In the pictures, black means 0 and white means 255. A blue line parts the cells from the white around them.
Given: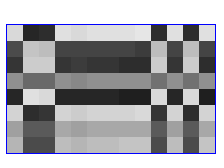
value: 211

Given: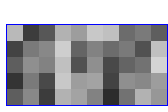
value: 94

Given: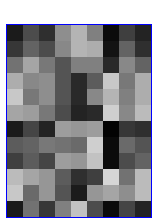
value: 187

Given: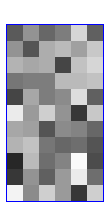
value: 39

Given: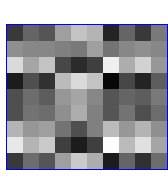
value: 180

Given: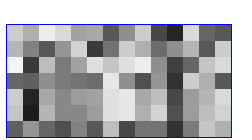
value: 204

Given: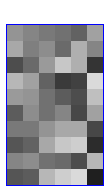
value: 85

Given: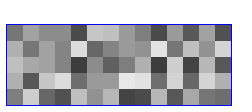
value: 191

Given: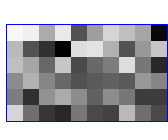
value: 140
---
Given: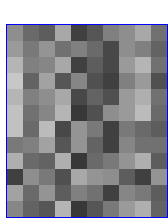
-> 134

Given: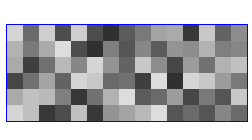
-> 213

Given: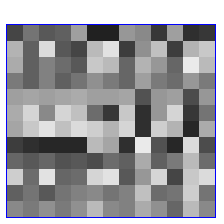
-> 137

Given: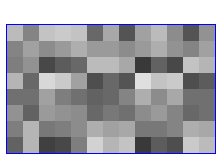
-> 98

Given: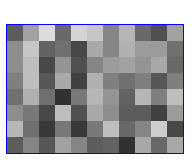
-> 93

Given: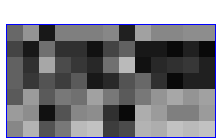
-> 135

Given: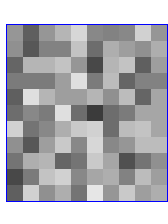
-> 95
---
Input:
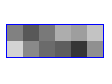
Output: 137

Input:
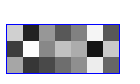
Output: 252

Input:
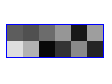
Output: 178

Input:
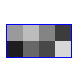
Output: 104

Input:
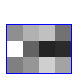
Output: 99

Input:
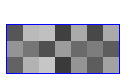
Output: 118

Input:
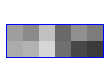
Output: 178

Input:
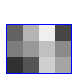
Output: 152

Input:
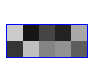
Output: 191

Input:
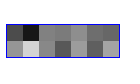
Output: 211
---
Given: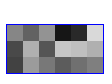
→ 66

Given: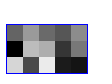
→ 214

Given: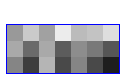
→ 133

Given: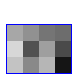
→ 195

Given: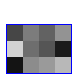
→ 20

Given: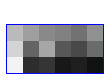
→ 243

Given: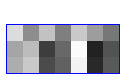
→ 173
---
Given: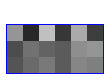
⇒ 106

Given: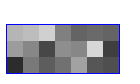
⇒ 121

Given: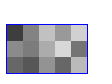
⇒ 87

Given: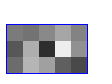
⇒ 181

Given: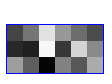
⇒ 94

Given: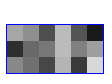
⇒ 112

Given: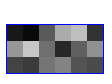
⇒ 59

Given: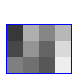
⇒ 112
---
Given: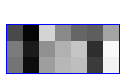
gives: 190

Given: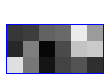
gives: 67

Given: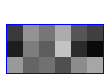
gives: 79

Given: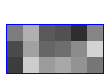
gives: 168

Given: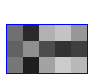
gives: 163

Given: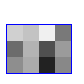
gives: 171

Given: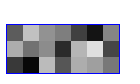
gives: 173
